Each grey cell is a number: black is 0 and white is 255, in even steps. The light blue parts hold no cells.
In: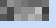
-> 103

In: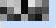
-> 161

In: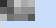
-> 169

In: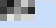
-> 201

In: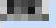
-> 96

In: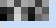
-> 60

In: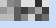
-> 48

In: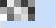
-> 64

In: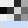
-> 38

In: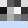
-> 60
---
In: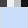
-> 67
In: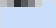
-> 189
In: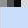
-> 145
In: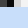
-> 66
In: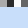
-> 170
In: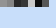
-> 147
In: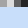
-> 164
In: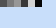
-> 81
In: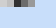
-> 207
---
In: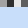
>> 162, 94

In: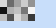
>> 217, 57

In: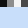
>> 14, 73

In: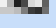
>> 241, 110

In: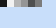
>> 23, 123

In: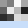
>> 153, 208
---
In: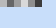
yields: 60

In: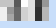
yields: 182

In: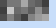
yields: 167

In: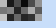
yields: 160

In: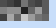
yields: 102

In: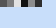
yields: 46

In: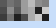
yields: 32

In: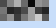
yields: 90
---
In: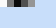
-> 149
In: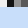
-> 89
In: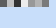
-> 122
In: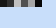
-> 7
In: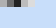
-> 220
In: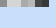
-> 56
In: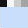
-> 164
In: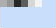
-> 243
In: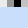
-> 194
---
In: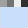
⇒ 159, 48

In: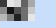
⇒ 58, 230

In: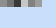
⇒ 142, 157

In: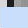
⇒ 215, 146

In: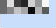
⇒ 106, 90

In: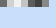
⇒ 107, 135

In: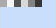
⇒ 170, 54

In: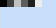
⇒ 3, 236
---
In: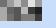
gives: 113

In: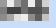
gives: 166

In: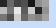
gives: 79

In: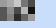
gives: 129

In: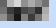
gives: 87

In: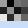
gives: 45

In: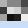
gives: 16

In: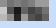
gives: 143

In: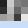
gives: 172
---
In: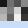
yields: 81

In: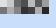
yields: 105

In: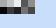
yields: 237

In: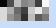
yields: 189

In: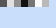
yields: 143

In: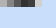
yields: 87

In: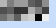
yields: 155

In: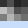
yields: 36
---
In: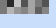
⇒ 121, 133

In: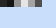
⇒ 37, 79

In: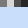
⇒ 121, 38

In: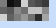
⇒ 124, 164

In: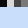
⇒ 10, 121

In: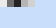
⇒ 234, 209

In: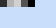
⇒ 46, 2

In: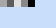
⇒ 167, 3

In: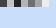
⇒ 67, 236

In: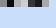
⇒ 139, 168
